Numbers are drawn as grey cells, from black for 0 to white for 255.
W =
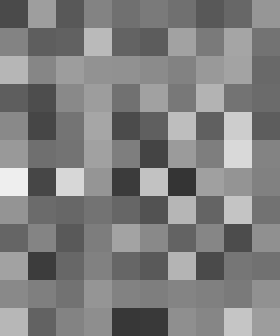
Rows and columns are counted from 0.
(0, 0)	74
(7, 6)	182
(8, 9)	144
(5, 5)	68
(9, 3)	129
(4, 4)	75
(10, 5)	126
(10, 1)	127
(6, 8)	148
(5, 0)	153
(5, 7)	126
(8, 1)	132
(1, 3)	186
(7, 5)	82
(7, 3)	115
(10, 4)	130
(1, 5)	92
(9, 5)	89
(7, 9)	114
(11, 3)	142
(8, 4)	163
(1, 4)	99
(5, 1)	111
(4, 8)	205
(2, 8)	163
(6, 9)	129
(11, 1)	98
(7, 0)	148
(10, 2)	114
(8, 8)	76
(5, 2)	115
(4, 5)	95

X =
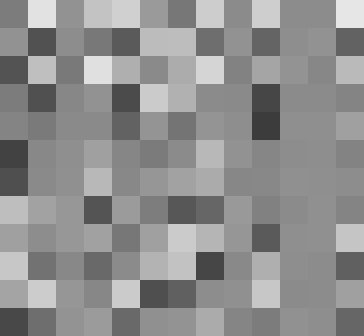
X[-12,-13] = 124
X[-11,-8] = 188
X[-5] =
[190, 162, 151, 84, 155, 125, 87, 102, 153, 129, 139, 144, 132]
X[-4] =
[160, 141, 151, 161, 119, 160, 203, 181, 150, 90, 143, 144, 197]
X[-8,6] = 116
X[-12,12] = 230
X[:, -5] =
[139, 146, 130, 138, 142, 146, 135, 153, 150, 137, 144, 133]
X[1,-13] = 146
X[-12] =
[124, 226, 146, 195, 208, 154, 119, 205, 139, 206, 140, 140, 230]
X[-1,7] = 171
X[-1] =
[72, 110, 147, 155, 105, 144, 147, 171, 133, 124, 145, 142, 102]
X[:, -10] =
[195, 120, 224, 146, 138, 160, 184, 84, 161, 105, 135, 155]
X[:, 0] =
[124, 146, 83, 124, 132, 66, 79, 190, 160, 199, 164, 72]
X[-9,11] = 139
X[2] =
[83, 191, 121, 224, 175, 138, 172, 213, 130, 165, 147, 135, 186]
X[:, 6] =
[119, 189, 172, 177, 116, 139, 162, 87, 203, 194, 96, 147]
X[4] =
[132, 122, 138, 138, 98, 148, 116, 148, 142, 60, 143, 143, 160]
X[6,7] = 171
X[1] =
[146, 81, 141, 120, 90, 188, 189, 110, 146, 100, 142, 146, 98]

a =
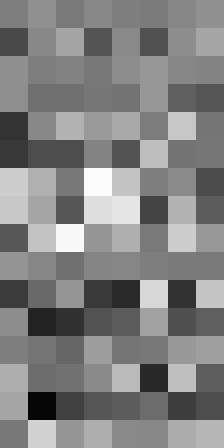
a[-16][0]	126
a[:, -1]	[145, 166, 132, 85, 117, 118, 76, 93, 152, 121, 196, 95, 159, 94, 77, 182]
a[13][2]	114
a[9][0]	148
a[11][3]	82
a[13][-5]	138
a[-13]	[142, 111, 112, 119, 115, 151, 96, 85]
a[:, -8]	[126, 73, 143, 142, 51, 56, 205, 200, 88, 148, 59, 141, 127, 173, 165, 120]
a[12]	[127, 116, 102, 158, 117, 120, 153, 159]
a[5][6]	115
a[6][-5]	251
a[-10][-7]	176
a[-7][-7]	134
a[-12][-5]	154
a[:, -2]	[134, 141, 135, 96, 199, 115, 139, 179, 204, 122, 50, 80, 153, 192, 61, 172]
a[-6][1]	105
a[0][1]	144
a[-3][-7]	108
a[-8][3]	149
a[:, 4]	[127, 137, 141, 115, 169, 83, 195, 229, 175, 134, 42, 92, 117, 186, 92, 137]
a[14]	[165, 6, 64, 85, 92, 108, 61, 77]
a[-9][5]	68

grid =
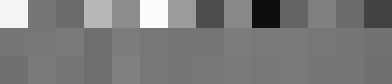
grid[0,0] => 245
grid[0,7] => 77
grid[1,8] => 123
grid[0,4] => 140
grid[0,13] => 66
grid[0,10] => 100
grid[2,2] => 118
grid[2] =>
[112, 121, 118, 110, 129, 120, 118, 119, 121, 119, 122, 118, 118, 112]
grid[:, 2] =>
[106, 121, 118]
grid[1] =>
[118, 119, 121, 110, 124, 119, 117, 117, 123, 121, 121, 119, 118, 114]
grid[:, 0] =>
[245, 118, 112]

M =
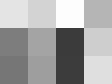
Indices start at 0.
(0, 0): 228
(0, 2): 253
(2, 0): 118
